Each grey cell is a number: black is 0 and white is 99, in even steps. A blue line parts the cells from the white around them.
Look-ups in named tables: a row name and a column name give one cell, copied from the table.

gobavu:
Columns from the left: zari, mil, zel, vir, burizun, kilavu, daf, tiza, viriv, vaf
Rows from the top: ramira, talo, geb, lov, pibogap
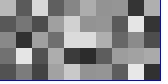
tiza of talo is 35
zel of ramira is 84
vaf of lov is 66
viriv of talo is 89
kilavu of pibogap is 57
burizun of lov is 23
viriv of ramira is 20
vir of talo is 62
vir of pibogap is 63
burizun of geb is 85
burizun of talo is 81
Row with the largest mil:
lov

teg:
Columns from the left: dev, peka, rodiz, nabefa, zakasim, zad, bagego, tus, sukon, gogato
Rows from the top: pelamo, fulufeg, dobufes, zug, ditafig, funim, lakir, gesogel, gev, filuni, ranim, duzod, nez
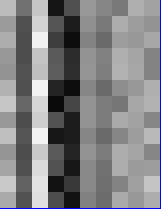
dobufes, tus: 61
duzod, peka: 38
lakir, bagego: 48
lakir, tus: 46
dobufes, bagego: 41
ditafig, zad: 58
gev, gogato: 72
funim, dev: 69
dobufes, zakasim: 5

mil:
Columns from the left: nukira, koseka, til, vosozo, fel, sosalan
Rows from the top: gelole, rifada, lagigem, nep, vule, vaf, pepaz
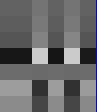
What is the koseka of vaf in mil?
61
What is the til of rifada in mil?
47
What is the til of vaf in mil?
19
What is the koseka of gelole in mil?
38
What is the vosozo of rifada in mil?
36
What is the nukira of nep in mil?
9
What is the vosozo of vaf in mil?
61
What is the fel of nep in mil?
79
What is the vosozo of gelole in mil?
38
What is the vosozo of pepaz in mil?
54
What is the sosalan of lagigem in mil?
33
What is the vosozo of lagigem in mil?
33
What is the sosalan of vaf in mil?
60
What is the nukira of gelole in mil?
38
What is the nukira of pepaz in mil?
54
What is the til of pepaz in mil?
27
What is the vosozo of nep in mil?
8

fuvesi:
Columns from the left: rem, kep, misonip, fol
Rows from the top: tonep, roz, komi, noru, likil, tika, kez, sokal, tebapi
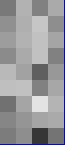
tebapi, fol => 45
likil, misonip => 37
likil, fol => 59
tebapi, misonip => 21
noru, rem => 54
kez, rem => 44
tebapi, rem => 48
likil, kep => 63
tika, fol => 65
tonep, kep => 69
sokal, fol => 66
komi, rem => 61
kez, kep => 64
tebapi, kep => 55
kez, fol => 70
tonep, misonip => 50
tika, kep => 75
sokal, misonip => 64
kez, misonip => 88
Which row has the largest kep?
tika

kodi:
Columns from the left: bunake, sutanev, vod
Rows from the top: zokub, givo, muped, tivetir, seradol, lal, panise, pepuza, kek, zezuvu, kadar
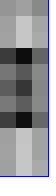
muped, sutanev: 77
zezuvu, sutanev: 77
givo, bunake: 62
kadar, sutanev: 77
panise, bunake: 47
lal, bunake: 36
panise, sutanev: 36
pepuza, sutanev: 6
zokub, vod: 53

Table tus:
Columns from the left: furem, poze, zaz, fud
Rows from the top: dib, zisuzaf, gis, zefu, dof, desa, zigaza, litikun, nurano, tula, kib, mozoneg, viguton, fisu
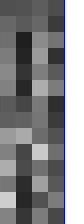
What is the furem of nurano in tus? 60
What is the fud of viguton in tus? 48
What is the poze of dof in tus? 20
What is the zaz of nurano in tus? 42
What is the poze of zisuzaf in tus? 35
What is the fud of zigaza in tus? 18
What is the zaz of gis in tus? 54
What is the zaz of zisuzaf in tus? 40
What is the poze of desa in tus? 15
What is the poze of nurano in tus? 66
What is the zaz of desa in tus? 67
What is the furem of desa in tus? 50
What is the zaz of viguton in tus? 32
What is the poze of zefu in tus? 14
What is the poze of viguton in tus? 15
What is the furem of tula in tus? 50
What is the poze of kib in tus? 29
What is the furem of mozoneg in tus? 46
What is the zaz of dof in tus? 49
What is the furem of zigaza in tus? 35
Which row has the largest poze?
nurano

